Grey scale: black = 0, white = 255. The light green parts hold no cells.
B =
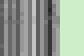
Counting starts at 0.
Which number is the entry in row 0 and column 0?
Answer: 93
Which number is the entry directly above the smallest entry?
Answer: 54
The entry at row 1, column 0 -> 105
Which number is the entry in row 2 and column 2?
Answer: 105
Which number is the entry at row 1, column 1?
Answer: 164
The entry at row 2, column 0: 93
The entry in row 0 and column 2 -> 105
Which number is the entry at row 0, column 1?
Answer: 151
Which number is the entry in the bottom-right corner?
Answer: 164
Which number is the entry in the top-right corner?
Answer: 164
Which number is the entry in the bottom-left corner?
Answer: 93
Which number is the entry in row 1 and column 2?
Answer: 105
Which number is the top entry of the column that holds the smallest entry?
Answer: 54
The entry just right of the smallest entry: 135
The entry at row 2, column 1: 151
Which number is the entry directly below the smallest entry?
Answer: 54
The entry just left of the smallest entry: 105
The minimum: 40

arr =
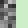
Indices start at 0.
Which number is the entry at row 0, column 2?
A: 188
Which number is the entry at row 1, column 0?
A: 74
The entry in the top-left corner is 47
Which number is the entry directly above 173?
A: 102
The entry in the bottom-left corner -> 159
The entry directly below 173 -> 130
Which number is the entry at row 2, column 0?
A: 114
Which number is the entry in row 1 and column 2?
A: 62

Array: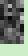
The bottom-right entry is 102
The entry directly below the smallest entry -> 34
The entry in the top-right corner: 160
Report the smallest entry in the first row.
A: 49
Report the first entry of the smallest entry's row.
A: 19
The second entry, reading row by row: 87
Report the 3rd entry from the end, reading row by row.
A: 87
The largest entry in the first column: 118
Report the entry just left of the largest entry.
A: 49
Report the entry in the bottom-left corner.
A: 102
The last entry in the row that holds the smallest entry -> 203
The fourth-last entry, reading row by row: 62
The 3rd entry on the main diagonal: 34
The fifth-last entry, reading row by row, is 75
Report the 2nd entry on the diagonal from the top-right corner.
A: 118
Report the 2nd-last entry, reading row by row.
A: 62
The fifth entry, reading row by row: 118
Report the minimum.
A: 7

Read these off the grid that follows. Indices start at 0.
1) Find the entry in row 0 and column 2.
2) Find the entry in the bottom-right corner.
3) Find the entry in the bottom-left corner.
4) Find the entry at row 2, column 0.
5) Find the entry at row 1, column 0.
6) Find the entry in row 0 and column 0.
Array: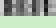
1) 69
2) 152
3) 193
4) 206
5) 206
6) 206

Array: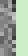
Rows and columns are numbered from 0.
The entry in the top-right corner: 44
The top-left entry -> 114
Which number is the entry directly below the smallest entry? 99
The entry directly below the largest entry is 156
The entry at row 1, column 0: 142
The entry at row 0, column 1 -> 114
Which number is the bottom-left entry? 156
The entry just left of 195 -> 114
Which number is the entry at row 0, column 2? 156
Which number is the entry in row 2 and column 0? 171
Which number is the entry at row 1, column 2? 171
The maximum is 195

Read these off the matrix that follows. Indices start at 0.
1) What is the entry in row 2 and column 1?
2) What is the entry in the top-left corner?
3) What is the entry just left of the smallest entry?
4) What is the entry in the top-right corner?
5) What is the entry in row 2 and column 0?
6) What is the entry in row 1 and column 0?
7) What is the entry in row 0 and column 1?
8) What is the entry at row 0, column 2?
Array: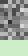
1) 117
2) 74
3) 185
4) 171
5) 89
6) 157
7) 74
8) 185

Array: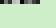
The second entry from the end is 65
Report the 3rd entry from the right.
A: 132
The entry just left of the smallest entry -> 200

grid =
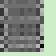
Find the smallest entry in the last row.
53
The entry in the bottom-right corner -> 184
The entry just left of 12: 184
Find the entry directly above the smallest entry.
171
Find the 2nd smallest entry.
38
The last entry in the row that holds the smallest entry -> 12
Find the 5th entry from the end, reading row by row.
98
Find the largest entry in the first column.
184
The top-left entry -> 83
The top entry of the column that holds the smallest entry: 171
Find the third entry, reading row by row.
98
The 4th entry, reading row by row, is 112
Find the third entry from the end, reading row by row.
98
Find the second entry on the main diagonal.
112
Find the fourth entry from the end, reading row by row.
83
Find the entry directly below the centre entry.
98
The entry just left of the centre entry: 98
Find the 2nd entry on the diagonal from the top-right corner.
143
